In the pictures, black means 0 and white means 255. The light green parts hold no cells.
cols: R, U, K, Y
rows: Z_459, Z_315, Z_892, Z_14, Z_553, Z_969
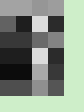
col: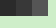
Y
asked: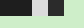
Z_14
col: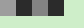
Y
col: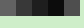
R

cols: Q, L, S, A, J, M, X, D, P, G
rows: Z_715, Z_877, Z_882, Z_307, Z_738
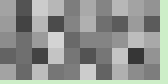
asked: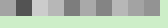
Z_715
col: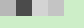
A
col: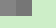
X
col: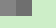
X
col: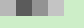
D
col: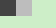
S

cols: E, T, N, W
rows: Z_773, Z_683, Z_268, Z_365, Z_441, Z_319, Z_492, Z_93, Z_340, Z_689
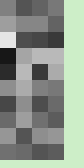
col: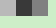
N
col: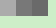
W
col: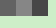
N
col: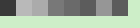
W

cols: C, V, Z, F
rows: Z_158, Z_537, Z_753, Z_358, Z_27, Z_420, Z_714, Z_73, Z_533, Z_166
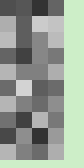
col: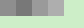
F
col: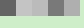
F
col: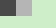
C

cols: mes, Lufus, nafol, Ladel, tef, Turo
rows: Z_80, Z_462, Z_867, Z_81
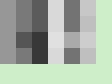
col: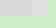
Ladel
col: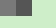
Lufus
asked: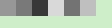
Z_81
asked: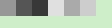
Z_867
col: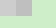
Turo
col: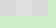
Ladel
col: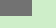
tef

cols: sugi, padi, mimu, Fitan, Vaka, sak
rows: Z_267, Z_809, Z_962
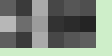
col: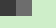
padi
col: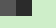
Vaka
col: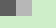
sugi
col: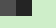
sak

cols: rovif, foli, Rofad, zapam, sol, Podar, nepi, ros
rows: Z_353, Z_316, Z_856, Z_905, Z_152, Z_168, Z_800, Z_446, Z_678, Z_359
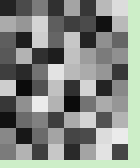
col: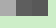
rovif
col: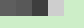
rovif
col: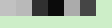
sol

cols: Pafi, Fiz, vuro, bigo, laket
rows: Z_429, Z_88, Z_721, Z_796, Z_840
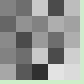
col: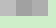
laket
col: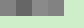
Pafi

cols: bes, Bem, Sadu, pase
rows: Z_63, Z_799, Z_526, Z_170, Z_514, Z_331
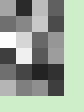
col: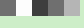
bes
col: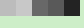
Sadu
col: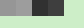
pase
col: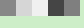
Bem
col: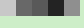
Sadu

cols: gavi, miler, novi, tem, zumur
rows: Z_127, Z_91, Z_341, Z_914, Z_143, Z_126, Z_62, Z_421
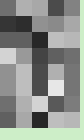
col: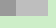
miler
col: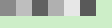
tem
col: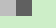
tem
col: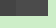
novi

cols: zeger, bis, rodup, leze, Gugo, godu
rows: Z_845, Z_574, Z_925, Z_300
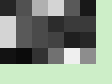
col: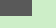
bis
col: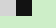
zeger

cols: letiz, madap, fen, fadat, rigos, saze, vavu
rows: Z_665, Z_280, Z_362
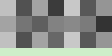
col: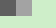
fen
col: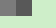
saze
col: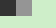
vavu

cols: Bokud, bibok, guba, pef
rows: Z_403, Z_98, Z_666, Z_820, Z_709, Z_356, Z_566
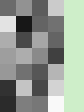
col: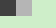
pef
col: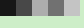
bibok
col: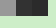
Bokud
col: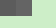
guba
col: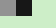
bibok
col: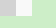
pef

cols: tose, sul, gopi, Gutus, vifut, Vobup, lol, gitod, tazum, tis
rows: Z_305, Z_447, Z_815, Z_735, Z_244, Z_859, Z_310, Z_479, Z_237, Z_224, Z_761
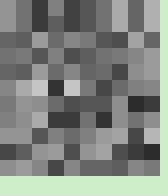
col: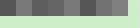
Vobup
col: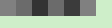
Gutus
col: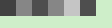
vifut

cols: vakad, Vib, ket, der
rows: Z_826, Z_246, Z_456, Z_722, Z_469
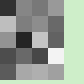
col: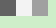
der
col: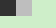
vakad

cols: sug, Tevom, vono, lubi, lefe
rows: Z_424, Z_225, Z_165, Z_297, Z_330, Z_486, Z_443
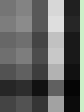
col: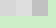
lubi
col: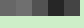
sug
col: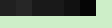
lefe
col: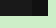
lefe
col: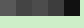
vono

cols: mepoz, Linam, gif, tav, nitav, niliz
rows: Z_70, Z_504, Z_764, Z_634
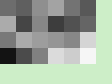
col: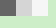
niliz
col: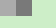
mepoz
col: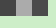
Linam
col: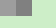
gif
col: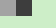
tav

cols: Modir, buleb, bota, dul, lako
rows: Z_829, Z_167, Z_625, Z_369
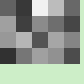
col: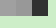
Modir
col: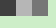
buleb

